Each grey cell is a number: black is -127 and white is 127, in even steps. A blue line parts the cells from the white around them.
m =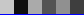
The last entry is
-65
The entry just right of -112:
42
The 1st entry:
72

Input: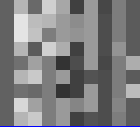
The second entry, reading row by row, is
53
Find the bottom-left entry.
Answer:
-30
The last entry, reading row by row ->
-36
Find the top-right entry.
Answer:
-36
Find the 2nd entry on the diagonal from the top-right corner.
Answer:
-2
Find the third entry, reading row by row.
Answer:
-22
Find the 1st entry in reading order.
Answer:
-30
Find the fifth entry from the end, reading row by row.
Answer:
-63
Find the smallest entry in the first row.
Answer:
-63
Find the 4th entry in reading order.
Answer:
80
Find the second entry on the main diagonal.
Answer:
100

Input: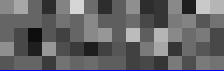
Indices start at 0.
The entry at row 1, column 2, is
-26
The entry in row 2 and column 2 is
-113
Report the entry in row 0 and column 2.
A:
-26
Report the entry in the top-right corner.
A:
53
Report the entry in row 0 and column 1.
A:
39
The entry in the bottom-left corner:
-41
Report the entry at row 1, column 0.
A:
-26
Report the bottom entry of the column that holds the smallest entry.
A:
-26
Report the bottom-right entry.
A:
-13
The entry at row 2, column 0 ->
-26
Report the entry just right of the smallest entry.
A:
-41
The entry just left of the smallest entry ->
-55
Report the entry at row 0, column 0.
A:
9
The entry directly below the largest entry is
-26
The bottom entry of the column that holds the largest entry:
-26
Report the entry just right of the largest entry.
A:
-19
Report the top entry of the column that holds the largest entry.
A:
85
